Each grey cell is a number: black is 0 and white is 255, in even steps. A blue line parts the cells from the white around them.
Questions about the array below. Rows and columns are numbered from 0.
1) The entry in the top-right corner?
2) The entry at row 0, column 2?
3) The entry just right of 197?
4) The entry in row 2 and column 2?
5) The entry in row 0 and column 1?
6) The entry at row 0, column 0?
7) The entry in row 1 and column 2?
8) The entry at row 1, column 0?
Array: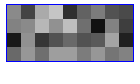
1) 74
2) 170
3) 47
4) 54
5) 68
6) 138
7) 183
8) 130

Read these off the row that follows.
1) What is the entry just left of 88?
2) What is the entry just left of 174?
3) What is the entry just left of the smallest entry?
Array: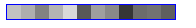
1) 217
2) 194
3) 137

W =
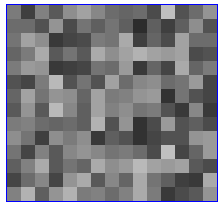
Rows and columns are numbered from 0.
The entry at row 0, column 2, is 129
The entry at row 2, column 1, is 162
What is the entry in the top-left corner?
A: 123
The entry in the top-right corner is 148
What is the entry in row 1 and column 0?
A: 108
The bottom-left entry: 129
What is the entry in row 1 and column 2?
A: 82
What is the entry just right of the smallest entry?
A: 95
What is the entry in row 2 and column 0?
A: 116
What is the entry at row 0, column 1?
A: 63
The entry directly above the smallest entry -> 108
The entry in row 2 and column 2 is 142
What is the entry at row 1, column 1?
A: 108
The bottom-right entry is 148
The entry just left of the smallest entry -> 95

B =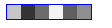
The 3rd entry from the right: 244
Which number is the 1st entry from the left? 198
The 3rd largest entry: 143

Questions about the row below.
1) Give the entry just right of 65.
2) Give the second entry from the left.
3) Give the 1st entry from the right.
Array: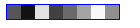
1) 106
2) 18
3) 143

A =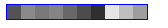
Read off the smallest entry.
47
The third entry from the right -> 230
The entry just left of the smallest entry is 76
